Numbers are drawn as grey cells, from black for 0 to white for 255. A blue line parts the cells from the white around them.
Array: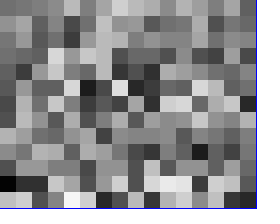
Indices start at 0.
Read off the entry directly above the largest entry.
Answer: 165
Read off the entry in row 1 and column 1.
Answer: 165
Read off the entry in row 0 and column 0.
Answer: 112
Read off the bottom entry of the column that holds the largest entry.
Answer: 246
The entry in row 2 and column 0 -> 118
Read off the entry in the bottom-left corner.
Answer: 192
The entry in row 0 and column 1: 118
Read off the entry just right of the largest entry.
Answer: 207
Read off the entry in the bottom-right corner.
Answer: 40
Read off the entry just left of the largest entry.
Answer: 132
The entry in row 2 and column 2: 88
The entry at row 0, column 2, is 126
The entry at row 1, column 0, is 146
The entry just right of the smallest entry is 48
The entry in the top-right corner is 96

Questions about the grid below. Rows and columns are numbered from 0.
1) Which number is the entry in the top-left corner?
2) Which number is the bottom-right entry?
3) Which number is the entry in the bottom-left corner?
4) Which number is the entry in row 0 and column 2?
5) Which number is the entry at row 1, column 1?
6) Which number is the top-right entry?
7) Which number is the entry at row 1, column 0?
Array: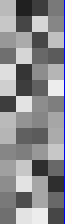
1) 186
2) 69
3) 112
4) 61
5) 69
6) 120
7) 199

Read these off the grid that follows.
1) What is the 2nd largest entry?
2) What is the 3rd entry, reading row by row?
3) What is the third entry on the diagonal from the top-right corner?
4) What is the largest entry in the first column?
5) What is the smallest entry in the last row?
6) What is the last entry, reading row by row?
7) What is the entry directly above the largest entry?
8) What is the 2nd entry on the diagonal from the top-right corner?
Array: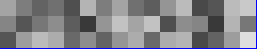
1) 201
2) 99
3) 99
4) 164
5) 73
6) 222
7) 119
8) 180

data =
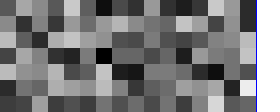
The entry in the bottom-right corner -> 102
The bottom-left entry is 61
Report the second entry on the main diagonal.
49
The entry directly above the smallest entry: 145
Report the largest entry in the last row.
215
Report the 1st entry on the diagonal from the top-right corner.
43
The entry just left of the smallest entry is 123
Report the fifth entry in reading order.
201
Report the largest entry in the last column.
237
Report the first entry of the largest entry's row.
43
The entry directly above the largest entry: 80
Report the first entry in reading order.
88
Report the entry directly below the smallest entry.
195
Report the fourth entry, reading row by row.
88
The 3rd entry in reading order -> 138
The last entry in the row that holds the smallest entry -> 195
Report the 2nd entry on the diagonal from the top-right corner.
145
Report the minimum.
0

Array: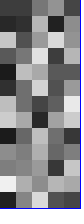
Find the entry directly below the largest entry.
33
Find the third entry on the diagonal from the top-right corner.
154
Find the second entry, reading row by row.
61
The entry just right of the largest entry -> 175
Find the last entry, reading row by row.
69
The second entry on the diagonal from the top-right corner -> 33
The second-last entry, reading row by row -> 81
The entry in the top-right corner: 69
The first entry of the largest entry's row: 240
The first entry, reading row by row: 61
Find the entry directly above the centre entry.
211
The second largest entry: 233
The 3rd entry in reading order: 119
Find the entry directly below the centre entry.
40
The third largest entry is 225
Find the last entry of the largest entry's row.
169
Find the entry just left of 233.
95
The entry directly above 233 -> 154
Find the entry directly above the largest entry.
126

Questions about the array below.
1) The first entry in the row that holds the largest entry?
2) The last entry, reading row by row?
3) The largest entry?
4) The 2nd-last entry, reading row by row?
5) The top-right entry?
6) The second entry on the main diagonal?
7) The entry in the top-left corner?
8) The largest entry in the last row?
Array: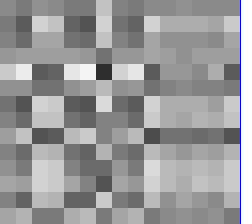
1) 202
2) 122
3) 244
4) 145
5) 138
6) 91
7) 138
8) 186

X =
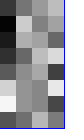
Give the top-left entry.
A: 56
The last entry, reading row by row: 123
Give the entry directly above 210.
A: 90
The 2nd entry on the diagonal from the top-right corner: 129
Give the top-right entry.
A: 189
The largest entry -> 246
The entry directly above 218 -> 104
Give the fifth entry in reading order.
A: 4
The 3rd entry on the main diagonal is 162
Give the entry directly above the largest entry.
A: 210

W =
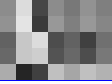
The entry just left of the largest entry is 146
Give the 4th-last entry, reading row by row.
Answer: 192
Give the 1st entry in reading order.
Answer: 140
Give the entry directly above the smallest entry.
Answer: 199
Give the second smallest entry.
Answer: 58
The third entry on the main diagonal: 220
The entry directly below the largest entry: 199
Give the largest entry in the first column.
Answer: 172
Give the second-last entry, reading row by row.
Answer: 192
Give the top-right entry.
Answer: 127

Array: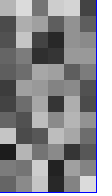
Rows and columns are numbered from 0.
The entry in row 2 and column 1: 197
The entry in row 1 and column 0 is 75
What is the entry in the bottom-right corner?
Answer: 219
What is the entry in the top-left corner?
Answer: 181
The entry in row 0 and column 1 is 219
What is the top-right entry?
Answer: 67
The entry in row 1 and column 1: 174
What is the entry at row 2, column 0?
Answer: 81
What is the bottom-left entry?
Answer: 101
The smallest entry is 28
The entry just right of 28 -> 181

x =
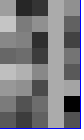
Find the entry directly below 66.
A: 116
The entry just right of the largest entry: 123
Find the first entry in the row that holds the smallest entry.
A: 123
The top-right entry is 144
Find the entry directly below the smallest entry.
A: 82
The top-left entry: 158
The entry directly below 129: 109
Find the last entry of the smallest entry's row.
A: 1
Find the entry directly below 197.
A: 136
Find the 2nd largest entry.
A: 191
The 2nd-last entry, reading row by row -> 171
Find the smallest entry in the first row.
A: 38
